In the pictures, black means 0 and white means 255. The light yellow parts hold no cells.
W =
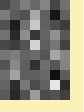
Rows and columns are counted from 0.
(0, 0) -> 74
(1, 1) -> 91
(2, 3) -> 199
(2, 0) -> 82
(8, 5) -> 229
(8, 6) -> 44
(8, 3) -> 75
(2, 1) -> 29
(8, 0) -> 100
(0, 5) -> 70
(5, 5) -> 166
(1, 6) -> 95
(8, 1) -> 45
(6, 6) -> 132
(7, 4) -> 104
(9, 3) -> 155
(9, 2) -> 82
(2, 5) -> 76
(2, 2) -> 113
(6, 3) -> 49

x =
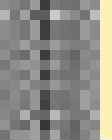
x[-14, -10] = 139
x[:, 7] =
[112, 138, 111, 112, 125, 101, 110, 113, 123, 123, 118, 120, 99, 103]
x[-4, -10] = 132
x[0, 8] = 152
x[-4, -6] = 65
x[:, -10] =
[139, 180, 140, 139, 131, 143, 120, 139, 132, 121, 132, 136, 146, 116]
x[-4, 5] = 118
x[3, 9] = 138
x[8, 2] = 154
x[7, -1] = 138
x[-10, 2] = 157
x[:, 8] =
[152, 115, 153, 154, 129, 138, 133, 150, 129, 158, 158, 122, 140, 130]
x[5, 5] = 126
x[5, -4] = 116
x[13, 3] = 160
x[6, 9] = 146
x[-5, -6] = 72
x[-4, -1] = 139
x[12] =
[146, 117, 106, 159, 54, 127, 118, 99, 140, 133]
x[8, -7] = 130
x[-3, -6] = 101
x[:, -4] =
[113, 156, 114, 113, 134, 116, 123, 113, 134, 115, 112, 137, 118, 113]
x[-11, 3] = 154
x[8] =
[132, 136, 154, 130, 121, 152, 134, 123, 129, 150]
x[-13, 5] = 203
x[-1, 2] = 148

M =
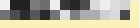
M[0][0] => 240
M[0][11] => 221
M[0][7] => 38
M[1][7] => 126
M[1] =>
[113, 77, 44, 87, 43, 115, 221, 126, 172, 173, 208, 217, 72]
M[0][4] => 109
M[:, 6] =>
[54, 221]

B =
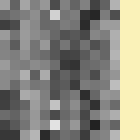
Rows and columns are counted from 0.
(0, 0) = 161
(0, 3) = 129
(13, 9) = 123
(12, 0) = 67
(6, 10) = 118
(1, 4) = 105
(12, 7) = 151
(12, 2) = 116
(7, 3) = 95
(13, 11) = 182
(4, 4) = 152
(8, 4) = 122
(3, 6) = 82
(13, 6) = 111
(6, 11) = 165
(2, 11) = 157
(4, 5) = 87
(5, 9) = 117
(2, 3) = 137
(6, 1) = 129
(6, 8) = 104
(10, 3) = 157
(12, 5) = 226
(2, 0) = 62
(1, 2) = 126
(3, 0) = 155
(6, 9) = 109
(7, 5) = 78
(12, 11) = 100
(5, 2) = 144
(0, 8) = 129
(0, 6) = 129
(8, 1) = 107
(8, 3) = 118
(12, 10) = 125
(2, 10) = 156

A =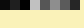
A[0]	10
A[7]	38
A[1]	31
